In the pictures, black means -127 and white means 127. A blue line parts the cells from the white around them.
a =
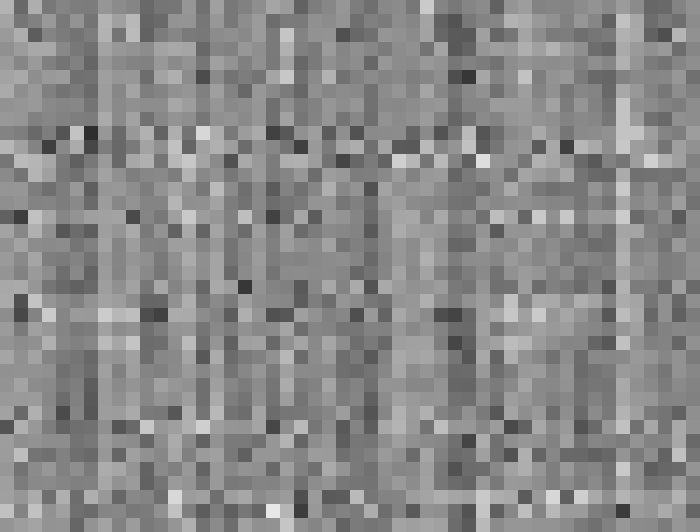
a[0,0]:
51
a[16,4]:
-40
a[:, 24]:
[22, 20, -47, 5, 7, -14, 12, 13, -10, 15, 35, -58, 24, 8, -9, 19, 7, -10, 14, 6, 3, 21, 7, -10, 13, -17, -16, -5, -2, 29, -38, -33, -16, 20, -7, -35, 2, -28]
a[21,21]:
-34
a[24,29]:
33
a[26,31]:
6
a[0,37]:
29
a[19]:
[20, 2, 26, 13, -17, 8, -28, 27, 4, 26, 9, -9, 11, 33, 14, 36, -22, 11, 24, -11, 11, 12, 10, 11, 6, -24, -12, 5, 35, 8, 35, 2, -16, -2, 10, -13, 17, 27, 21, 1, 12, -14, -6, 0, 34, 19, 12, -2, 0, 15]
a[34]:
[31, -3, 9, 10, 5, 0, 1, 39, 18, 27, -29, -10, 26, 20, -11, 25, -6, -4, 4, 3, 15, -14, 13, 20, -7, -10, -12, 12, 26, 12, 33, -8, -20, -26, 25, -6, 25, 24, 14, -1, 12, -3, 10, -9, 35, 14, -14, -12, 23, -7]
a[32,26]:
0
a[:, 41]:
[12, 22, -16, 15, 1, -4, 7, 21, 9, 10, 54, -21, -11, -9, -9, 2, -19, -6, 7, -14, -20, 46, 21, 9, 6, -19, -20, -14, -13, -21, -44, -14, -23, 2, -3, 78, 27, -5]
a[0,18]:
14
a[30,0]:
-43
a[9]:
[3, -1, -22, -1, -43, 67, -80, 23, -21, 24, 49, -28, 46, -12, 87, 45, -6, 28, 42, -62, -39, 17, 30, -36, 15, -45, 10, 11, 12, -27, 10, -44, -9, 58, -42, -17, 9, 17, 41, 19, -9, 10, 12, 17, 67, 67, 30, 4, -1, 29]
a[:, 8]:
[11, 32, -11, 23, 9, 22, 7, 10, 10, -21, -23, -23, 16, 24, 7, 35, 21, 4, 5, 4, 16, 29, 55, 12, 38, 19, 0, 10, 16, 28, -41, 15, -26, 38, 18, -24, 7, 2]
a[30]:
[-43, 48, 24, -2, -28, -16, -14, 15, -41, -22, 71, 23, 31, 48, 79, 30, 21, 20, 36, -56, 14, 57, -9, 12, -38, 4, -34, 40, 52, 26, -12, 62, 22, 23, 7, 28, -53, -29, 40, 11, 25, -44, -21, 23, 65, -14, 39, -11, 41, 17]
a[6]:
[42, 14, 25, 0, -12, -5, -21, 29, 7, 36, -1, 4, 17, 21, 0, 31, 3, -23, 23, 9, -4, -24, 16, 6, 12, 9, -14, 12, 21, 3, 37, 6, -10, 8, 17, -14, 10, 30, 4, 17, -8, 7, 4, -23, 40, 24, 3, -8, 13, 0]
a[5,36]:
15
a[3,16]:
1
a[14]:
[15, 19, 3, 4, -2, 9, -21, 28, 7, 19, 4, 4, 53, 15, 16, 35, -2, -13, 9, -18, -10, -5, 20, 21, -9, 0, -16, 24, 30, 11, 8, 4, -12, -14, 16, 8, 13, 16, 10, 5, 6, -9, 4, -11, 41, 9, 17, 1, 30, -13]
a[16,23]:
10
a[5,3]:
25
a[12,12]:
-2
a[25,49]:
-4
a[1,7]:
52
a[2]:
[26, 46, -34, 4, -4, -12, -2, 50, -11, 59, -29, -3, 6, -5, -7, 12, 15, 9, 27, -5, 69, 3, 18, 19, -47, -23, -15, 21, 17, 11, 34, -24, -37, -38, 32, -25, -9, 36, 13, -4, -2, -16, -9, -5, 49, 41, -29, -48, 53, 17]
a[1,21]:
-5
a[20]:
[40, 42, 22, -10, -22, -30, -22, 30, 16, 34, -8, 39, 4, 21, -25, 41, 29, -72, 18, 3, 0, -38, 8, 40, 3, 42, -44, 41, 27, 17, 21, 28, -6, -10, 20, -15, -13, 29, -19, 0, -6, -20, -1, -44, 50, -3, -2, -23, 31, -21]
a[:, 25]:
[-2, -16, -23, 15, 13, 1, 9, 22, 7, -45, 45, -24, -2, 19, 0, 5, 3, 0, 5, -24, 42, 12, -48, -9, -17, -5, -20, 3, 5, -13, 4, -8, -6, -5, -10, 58, -4, -4]
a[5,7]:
31
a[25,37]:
18
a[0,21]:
-29
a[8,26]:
-16
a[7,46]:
11
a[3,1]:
28

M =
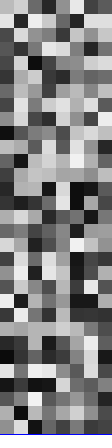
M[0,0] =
59
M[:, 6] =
[-61, 95, 17, -90, 78, -27, 6, 94, -57, 89, 19, 49, 14, -104, 39, -104, 27, 66, -57, -50, 104, -103, -73, -6, 108, 87, 91, -35, -21, 15, -68]
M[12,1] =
42
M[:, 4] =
[17, -24, -70, 90, 7, -84, 31, 97, 82, -51, -38, 53, 37, 88, 100, -37, 7, 4, 32, 68, 55, 24, 58, 79, -41, -67, 12, 86, -11, 39, -62]
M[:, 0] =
[59, 100, -54, -41, -56, -74, -22, -58, 13, -112, 61, -27, -64, -88, -75, 46, -23, 87, -62, 17, -43, 109, -71, 47, -87, -116, 100, -106, -41, 48, 16]
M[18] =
[-62, 91, -20, 93, 32, -105, -57, -72]
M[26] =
[100, -11, 111, 103, 12, -38, 91, -54]
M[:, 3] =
[-88, 73, -1, 102, -59, -70, -63, 77, -81, 11, 91, 83, 62, -105, -19, -86, -30, -49, 93, 102, -50, -13, -77, 53, -100, -84, 103, -105, -39, -9, -25]
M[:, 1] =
[80, -87, 90, -75, 83, 44, 60, 98, 86, -42, 44, -105, 42, 50, -97, 87, -3, 40, 91, 109, 74, -99, 107, 37, -69, -75, -11, -68, 3, -114, 94]
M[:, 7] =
[-36, 95, 71, -12, 91, -18, 63, -37, 109, 63, -88, -28, 62, -37, -56, -8, 30, 18, -72, 49, -44, 46, -77, -50, -33, -103, -54, 1, -91, -52, -60]
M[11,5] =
113
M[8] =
[13, 86, -56, -81, 82, 16, -57, 109]
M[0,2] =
-21
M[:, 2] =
[-21, 110, 18, -7, -114, 76, 25, -4, -56, -3, -36, 60, 68, 54, -75, 41, -59, -94, -20, -95, 7, 52, -10, 53, 53, -28, 111, -109, 114, 57, -109]
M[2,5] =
69
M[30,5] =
-5
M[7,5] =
49
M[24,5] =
37

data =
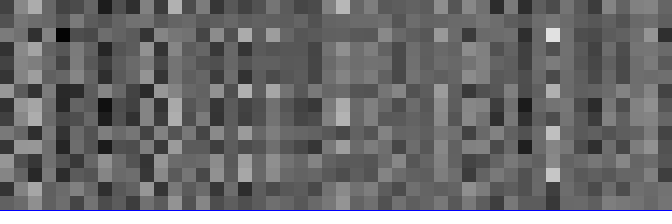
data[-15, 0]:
-61
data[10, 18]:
-43
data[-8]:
[-78, 21, 37, -16, -87, -27, -37, -111, -50, -62, 4, -75, 41, -41, -26, -73, -36, -60, -48, -14, -42, -61, -71, -5, 43, -22, 0, -22, -50, -19, -40, 13, -34, 7, 3, -66, -15, -100, -23, -12, -7, -51, -84, -8, -49, 2, 16, -41]
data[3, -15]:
12
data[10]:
[-74, 22, 23, -16, -90, -18, -43, -100, -47, -50, -1, -69, 27, -36, -36, -65, -34, -51, -43, -16, -41, -55, -73, -7, 30, -21, -2, -16, -56, -18, -40, 8, -30, 1, 3, -53, -22, -96, -19, 5, -8, -50, -80, -17, -56, -2, 17, -46]
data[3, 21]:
-40
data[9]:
[-6, -25, -81, -7, -76, -21, -45, -1, -21, -9, -60, 2, -43, -7, -58, 10, -33, 27, -24, -1, -21, -25, -29, -39, -55, -29, -43, 3, -26, -24, -32, -9, -15, -61, -22, 2, -30, -46, -19, 63, -22, -37, -31, -44, -33, -29, -3, -59]
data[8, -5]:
2
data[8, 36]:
-7
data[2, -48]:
-4
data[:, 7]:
[-99, -43, -18, -90, -65, -81, 5, -111, -98, -1, -100, 17, 5, -80, -51]
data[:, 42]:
[-67, -40, -52, -61, -56, -54, -28, -84, -67, -31, -80, -8, -31, -52, -32]
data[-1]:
[-30, -20, 15, -31, -17, -58, -12, -51, -35, -66, -14, -36, 19, -45, 6, -50, -33, -48, -35, -16, -25, -39, -22, -7, 20, -28, -15, -46, -14, -33, -26, -7, -39, -6, -34, -65, -7, -35, -35, -71, -22, -21, -32, -1, -7, -12, -23, -11]
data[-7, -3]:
1
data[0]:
[-61, 8, 44, -24, -60, -52, -26, -99, -48, -80, 1, -67, 49, -51, -3, -73, -39, -61, -45, -10, -36, -57, -52, 1, 55, -25, -1, -38, -34, -29, -35, 14, -42, 8, -15, -83, -5, -82, -33, -52, -11, -38, -67, 4, -28, 1, 4, -26]
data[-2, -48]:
-75
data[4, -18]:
-33
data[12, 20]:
-22
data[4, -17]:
-18
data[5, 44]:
-53
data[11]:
[22, -47, -72, -15, -44, -71, -24, 17, -18, -43, -75, 21, -20, -24, -20, 12, -38, 30, -24, 15, -12, -24, 4, -29, -37, -37, -42, -20, 7, -41, -26, 2, -29, -59, -51, -27, -6, -21, -31, 9, -28, -21, -8, -21, 7, -26, -19, -42]
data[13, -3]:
-16
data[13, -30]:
-34
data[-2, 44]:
-50
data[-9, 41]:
-31
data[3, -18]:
-32
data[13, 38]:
-21
